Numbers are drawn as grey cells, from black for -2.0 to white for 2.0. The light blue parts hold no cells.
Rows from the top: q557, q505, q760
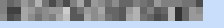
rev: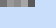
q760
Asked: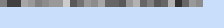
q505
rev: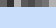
q760
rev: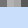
q760
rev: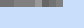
q557

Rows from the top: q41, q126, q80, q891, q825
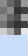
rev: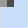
q41
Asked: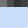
q891

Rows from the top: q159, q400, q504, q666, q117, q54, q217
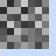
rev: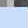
q504
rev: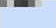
q666
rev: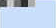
q400
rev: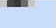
q666
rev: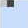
q666

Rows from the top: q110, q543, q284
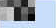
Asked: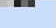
q543
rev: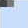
q110
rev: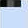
q284

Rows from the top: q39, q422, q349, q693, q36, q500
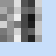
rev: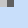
q36
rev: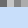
q422
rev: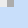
q349
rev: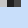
q693
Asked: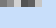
q36
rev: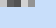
q36
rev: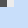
q500

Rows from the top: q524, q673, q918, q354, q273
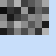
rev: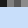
q354
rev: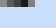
q918
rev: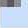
q354
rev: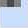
q273
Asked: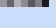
q354
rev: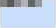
q354
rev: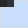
q673

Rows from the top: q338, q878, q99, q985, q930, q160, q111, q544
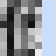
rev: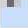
q878
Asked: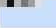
q160

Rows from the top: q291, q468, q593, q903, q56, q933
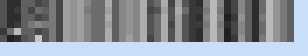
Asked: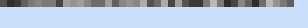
q903
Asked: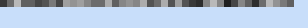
q56

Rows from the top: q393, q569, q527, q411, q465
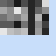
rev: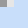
q569
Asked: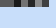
q411

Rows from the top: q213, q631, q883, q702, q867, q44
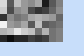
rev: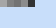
q883
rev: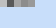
q702

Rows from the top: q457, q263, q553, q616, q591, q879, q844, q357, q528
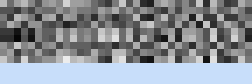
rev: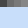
q357
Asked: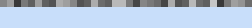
q357
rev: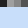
q553
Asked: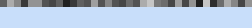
q616
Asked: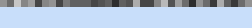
q844

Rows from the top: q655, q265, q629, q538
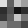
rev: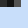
q265
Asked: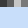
q629

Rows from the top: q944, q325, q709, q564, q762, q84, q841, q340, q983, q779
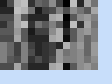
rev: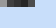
q340
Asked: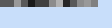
q762
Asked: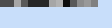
q779
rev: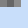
q84
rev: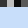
q564
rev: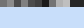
q325

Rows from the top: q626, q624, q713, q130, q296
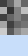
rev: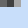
q130
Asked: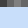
q713
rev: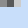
q296
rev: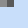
q296
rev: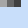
q626
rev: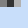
q624

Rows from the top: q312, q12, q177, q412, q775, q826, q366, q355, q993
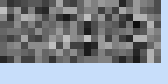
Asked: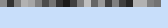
q177
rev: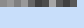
q312
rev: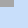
q12
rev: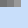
q312
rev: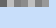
q826
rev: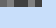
q993

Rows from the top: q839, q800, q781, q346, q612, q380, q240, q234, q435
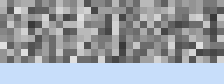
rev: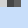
q612
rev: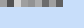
q240
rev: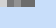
q240
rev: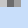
q234
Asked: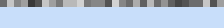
q346

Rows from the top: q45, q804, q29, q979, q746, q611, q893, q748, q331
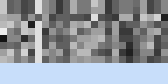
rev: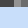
q611
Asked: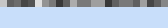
q804
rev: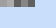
q979
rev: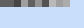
q979
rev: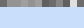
q331
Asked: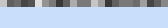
q45
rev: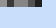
q748

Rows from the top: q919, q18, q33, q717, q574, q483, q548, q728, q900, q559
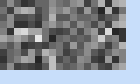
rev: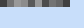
q548
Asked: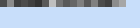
q559
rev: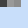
q919
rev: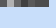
q33

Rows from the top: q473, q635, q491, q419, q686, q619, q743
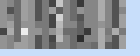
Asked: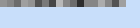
q619
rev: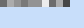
q686
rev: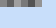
q635

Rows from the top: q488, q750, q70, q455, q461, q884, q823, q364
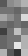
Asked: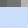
q884
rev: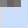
q750
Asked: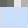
q823
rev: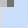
q461

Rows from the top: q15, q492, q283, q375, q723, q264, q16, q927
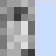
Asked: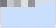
q16
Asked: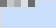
q375
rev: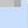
q264
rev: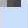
q492
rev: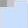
q264
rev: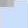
q723

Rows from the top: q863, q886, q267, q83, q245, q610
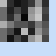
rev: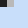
q245
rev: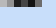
q610
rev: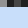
q886

